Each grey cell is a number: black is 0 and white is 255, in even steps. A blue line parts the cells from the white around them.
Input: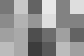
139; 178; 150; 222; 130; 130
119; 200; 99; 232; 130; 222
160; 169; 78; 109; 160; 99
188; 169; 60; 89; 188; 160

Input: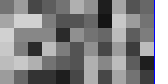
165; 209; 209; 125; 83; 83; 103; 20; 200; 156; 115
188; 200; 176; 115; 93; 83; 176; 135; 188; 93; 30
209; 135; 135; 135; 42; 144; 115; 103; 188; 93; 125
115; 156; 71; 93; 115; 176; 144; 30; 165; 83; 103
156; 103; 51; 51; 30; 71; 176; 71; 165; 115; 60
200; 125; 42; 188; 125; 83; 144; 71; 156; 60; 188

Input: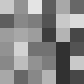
201; 146; 228; 94; 168; 103
157; 168; 157; 61; 180; 71
136; 189; 146; 125; 49; 201
168; 103; 136; 180; 49; 71
94; 136; 125; 83; 201; 219
146; 210; 114; 114; 49; 83

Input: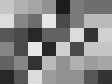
134; 74; 231; 39; 208; 74; 198; 198
39; 86; 219; 156; 145; 145; 86; 51
198; 176; 165; 145; 28; 122; 110; 110
219; 134; 110; 231; 74; 122; 186; 186
98; 134; 51; 186; 145; 176; 156; 165
86; 74; 39; 98; 98; 219; 51; 208

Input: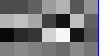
179; 191; 168; 65; 20; 191; 97
128; 138; 128; 119; 107; 138; 119
76; 76; 97; 157; 179; 86; 147
8; 41; 53; 210; 247; 20; 86

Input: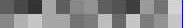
135; 177; 198; 166; 166; 115; 124; 189; 105; 198; 124; 146; 198
94; 72; 52; 166; 94; 135; 146; 94; 83; 62; 155; 115; 210
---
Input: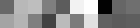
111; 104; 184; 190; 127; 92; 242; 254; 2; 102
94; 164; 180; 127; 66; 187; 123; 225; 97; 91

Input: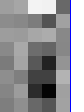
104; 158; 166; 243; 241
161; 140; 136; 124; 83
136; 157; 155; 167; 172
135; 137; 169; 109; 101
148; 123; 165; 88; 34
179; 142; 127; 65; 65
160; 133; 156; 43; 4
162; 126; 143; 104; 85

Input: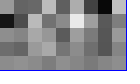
192; 154; 100; 104; 188; 95; 173; 66; 8
126; 21; 77; 186; 114; 139; 234; 159; 89
154; 142; 133; 168; 151; 91; 158; 123; 86
133; 109; 101; 154; 169; 117; 140; 111; 85
142; 140; 145; 139; 125; 143; 134; 122; 134

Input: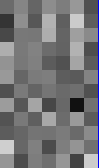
80; 107; 133; 101; 141; 125; 152
94; 52; 143; 87; 178; 95; 203
138; 72; 120; 119; 174; 100; 159
78; 174; 121; 130; 108; 99; 178
92; 147; 120; 128; 92; 81; 165
131; 153; 102; 123; 126; 93; 90
80; 80; 122; 100; 117; 106; 111
113; 156; 87; 165; 71; 104; 17
91; 83; 121; 95; 168; 108; 154
139; 92; 102; 116; 115; 123; 106
112; 207; 103; 128; 76; 126; 148
204; 150; 76; 125; 111; 150; 66

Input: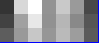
72; 52; 216; 255; 147; 201; 154
86; 66; 161; 232; 145; 182; 137
91; 93; 153; 199; 150; 186; 157

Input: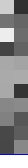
48; 206
101; 114
108; 237
99; 67
164; 168
171; 170
52; 169
138; 135
86; 129
93; 72
136; 71

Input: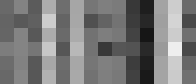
107; 105; 131; 91; 173; 110; 166; 118; 127; 123; 56; 30; 163; 205
73; 100; 89; 96; 205; 100; 167; 80; 99; 115; 60; 39; 159; 212
112; 101; 132; 88; 172; 106; 171; 114; 126; 120; 67; 22; 162; 204
73; 125; 132; 118; 199; 86; 184; 115; 56; 86; 83; 41; 154; 238
102; 108; 130; 88; 167; 109; 167; 118; 128; 123; 61; 31; 163; 205
113; 104; 134; 87; 177; 106; 169; 114; 127; 121; 65; 25; 164; 203
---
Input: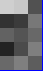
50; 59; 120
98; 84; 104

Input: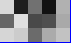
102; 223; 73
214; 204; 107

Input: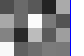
168; 107; 251
131; 40; 188

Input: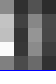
195; 65; 135
191; 52; 149

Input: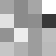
225; 139; 141
146; 237; 157

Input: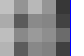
171; 91; 138
190; 137; 154

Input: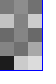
195; 131; 204
106; 133; 105
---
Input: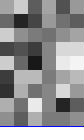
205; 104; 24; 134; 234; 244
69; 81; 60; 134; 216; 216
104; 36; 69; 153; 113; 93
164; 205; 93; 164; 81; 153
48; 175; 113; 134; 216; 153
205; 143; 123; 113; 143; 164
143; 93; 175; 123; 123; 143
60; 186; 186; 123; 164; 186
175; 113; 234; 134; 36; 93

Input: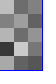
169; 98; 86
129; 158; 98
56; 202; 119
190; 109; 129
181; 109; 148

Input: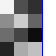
109; 68; 13
244; 79; 47
141; 204; 100
35; 171; 192

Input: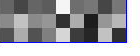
82; 172; 82; 128; 214; 60; 38; 194; 48
101; 70; 101; 92; 245; 110; 119; 70; 119
138; 194; 138; 150; 48; 172; 29; 150; 183

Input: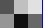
150; 16; 104
83; 192; 225

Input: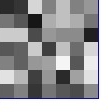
117; 87; 22; 173; 192; 173; 117
97; 129; 53; 117; 87; 75; 139
226; 183; 63; 151; 42; 161; 226
203; 203; 75; 151; 139; 139; 31
129; 97; 151; 161; 245; 87; 236
87; 97; 203; 63; 192; 108; 214
42; 53; 214; 129; 192; 129; 151

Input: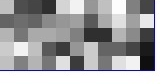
192; 78; 69; 47; 212; 242; 150; 192; 253; 128; 69
100; 109; 100; 138; 150; 160; 89; 170; 224; 160; 233
180; 118; 170; 170; 160; 128; 47; 47; 180; 138; 59
192; 128; 180; 118; 224; 59; 203; 118; 224; 242; 15
203; 242; 192; 89; 59; 150; 203; 100; 100; 69; 26

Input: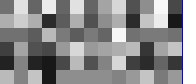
34; 131; 34; 24; 72; 186; 81; 131; 215; 63; 43; 101; 54
63; 164; 81; 72; 153; 215; 153; 164; 174; 186; 54; 164; 196
113; 113; 92; 186; 122; 92; 122; 101; 247; 113; 122; 122; 113
113; 225; 101; 236; 101; 225; 101; 164; 215; 81; 142; 247; 72
174; 205; 174; 43; 92; 174; 81; 142; 174; 43; 196; 236; 24
186; 131; 196; 24; 142; 142; 142; 142; 131; 153; 196; 122; 153
